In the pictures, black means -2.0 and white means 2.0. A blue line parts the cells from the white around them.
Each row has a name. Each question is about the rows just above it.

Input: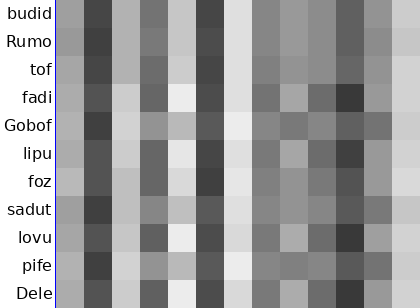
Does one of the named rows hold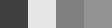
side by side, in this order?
yes
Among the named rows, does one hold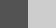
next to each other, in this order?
yes
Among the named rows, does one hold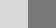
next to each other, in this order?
yes

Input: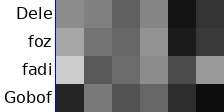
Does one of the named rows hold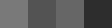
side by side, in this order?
yes
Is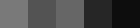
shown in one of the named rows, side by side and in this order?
no
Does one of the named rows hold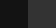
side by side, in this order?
yes
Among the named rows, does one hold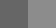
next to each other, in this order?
no

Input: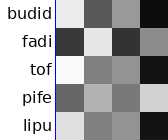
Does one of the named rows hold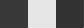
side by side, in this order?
yes
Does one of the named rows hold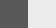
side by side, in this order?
no
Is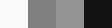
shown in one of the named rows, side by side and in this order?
yes

